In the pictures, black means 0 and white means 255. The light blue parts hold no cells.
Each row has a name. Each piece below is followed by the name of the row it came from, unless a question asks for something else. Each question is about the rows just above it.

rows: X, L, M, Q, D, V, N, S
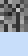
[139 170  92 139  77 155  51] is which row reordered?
V
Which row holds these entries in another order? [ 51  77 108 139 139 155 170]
X
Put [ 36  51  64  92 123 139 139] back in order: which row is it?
L
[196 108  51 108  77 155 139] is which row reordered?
D
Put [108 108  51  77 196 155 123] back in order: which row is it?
M

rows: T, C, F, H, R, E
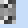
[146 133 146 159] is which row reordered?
H
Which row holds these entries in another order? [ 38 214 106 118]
R
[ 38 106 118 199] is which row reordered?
C
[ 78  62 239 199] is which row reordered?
T
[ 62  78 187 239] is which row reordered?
E
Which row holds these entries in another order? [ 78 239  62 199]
T
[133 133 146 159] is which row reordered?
F

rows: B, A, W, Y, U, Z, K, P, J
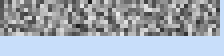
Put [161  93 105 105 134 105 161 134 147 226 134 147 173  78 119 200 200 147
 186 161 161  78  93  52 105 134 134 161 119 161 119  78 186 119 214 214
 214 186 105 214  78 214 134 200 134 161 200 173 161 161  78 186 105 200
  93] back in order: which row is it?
J
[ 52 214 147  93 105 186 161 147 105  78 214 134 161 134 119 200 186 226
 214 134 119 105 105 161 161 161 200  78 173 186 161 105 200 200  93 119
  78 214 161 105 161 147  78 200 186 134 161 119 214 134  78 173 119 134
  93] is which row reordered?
W
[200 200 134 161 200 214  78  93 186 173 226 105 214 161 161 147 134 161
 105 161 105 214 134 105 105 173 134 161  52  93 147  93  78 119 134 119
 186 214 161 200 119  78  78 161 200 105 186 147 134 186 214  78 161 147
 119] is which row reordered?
Z
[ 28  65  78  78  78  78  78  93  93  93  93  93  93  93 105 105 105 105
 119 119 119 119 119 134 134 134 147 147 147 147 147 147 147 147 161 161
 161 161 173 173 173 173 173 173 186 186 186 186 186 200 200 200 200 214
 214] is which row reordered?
B
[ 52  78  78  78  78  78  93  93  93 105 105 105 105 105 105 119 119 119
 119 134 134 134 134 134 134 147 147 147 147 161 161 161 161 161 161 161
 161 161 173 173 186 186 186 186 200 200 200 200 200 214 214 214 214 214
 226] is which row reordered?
Z
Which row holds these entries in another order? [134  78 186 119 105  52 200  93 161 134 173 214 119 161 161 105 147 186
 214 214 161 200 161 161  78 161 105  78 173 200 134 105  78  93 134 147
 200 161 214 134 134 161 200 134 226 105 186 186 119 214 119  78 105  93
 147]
J
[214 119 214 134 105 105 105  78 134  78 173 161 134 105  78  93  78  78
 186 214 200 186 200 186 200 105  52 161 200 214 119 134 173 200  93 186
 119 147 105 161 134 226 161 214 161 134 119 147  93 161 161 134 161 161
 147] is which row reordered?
J

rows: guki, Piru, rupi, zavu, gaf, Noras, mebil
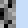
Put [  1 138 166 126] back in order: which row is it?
Piru
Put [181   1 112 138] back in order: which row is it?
zavu
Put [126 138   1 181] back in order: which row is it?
mebil
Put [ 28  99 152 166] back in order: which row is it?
rupi

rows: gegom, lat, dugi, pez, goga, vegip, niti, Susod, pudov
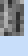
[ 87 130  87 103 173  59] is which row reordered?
vegip
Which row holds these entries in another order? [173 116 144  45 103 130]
gegom
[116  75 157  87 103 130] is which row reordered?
dugi
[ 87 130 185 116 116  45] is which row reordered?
pez
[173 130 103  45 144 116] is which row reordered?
gegom

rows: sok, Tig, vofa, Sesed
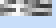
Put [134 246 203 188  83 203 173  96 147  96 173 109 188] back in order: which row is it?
vofa
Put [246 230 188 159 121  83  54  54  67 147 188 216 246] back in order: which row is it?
Tig
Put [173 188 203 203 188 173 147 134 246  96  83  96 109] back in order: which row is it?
vofa
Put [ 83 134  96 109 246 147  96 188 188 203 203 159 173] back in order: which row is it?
sok

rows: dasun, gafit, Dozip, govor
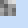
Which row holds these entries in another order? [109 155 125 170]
Dozip
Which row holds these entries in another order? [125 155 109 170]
Dozip
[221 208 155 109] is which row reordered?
dasun
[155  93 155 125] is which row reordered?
gafit
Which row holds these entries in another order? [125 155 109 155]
govor
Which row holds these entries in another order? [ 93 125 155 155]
gafit
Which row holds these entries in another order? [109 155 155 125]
govor

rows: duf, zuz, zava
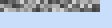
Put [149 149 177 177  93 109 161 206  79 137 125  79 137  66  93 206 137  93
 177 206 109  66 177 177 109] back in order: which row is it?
zava
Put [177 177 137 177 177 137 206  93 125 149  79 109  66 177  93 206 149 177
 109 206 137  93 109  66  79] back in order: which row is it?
duf
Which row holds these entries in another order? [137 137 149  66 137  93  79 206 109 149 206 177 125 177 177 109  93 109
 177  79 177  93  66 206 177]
duf
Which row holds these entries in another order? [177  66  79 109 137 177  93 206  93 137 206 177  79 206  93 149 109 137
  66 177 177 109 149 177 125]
duf
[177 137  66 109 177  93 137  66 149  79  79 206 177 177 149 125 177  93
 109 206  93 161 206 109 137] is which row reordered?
zava
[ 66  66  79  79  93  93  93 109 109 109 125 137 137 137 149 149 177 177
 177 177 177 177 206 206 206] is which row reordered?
duf
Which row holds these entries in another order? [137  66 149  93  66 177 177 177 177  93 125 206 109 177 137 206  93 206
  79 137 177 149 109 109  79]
duf

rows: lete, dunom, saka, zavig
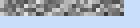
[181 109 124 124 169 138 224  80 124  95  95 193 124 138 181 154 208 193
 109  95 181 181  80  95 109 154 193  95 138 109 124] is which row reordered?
saka
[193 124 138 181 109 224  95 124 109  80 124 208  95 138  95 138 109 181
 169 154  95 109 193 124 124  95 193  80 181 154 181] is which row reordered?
saka
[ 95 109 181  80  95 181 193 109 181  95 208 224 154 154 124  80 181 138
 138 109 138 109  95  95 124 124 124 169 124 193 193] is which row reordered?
saka

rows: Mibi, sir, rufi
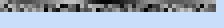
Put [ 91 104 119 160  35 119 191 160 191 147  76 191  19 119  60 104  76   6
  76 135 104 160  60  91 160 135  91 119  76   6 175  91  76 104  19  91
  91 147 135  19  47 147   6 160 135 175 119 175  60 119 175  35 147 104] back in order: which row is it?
rufi
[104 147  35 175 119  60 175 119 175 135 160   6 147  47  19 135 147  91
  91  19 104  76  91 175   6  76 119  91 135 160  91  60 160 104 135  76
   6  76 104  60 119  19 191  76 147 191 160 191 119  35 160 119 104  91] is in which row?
rufi
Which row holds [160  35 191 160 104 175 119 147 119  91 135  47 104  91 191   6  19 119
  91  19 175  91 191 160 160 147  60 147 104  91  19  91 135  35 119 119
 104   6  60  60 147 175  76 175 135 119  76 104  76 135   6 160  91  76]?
sir
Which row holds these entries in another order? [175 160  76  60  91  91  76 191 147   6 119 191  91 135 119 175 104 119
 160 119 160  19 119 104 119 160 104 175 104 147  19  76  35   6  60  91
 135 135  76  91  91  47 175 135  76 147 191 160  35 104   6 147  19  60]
rufi
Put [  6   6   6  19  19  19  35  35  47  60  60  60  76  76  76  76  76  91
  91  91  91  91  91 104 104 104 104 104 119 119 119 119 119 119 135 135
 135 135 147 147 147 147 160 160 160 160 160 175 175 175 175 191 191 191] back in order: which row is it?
rufi
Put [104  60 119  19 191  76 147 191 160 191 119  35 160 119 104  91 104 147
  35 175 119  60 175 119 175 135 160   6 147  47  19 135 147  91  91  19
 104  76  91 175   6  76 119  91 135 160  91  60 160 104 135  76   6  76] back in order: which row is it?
rufi

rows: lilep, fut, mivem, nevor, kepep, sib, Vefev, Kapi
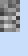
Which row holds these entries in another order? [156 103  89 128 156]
mivem
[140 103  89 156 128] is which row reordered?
fut
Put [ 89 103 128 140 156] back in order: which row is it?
fut
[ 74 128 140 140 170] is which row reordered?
Kapi

